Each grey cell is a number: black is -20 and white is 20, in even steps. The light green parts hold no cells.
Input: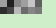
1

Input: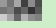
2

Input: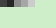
6

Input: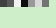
14

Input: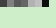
10

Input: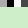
19

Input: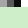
-18

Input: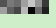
-3
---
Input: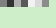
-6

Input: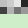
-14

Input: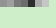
-3

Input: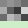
-3

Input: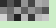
3

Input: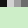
-3

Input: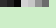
13
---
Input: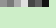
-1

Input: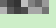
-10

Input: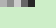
2

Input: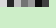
-14

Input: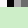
-19

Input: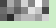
7

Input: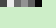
17
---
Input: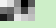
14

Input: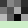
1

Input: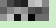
-9

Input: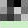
-14

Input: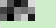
-8

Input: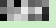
5

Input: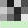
-16

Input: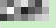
-5

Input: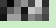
-19

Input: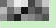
7
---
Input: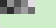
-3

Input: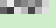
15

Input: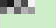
4

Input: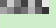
-12

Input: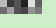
-1

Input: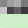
-11

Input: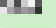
-12

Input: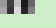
0
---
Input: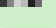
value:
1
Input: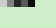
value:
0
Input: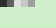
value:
-5
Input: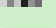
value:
1
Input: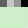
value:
11
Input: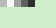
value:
19
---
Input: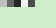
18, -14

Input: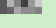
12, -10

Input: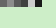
12, -16

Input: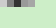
12, -12

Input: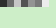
17, -13

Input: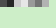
16, -14

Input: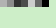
12, -20

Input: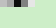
16, -18

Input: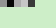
11, -19
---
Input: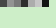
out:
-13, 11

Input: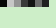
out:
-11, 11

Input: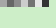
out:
12, 16

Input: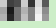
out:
8, 18

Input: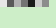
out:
-2, 16

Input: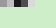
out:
-16, 14
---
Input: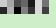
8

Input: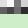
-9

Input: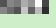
-3

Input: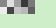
-9

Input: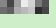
-5

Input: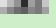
1

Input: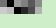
10

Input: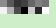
8

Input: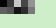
-7
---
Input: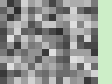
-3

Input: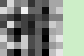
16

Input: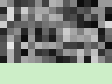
-18

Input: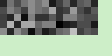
-8

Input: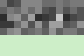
-7

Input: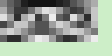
9

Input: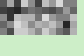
10

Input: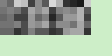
-10

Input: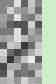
5
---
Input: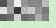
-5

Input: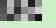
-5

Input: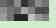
4

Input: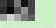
5

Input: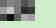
-9

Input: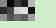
3

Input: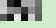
-6

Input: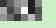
3

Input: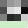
0
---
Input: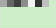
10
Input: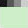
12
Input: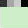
-20
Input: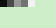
18
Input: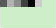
12
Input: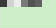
-5
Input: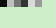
4
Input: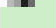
-3
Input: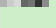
2
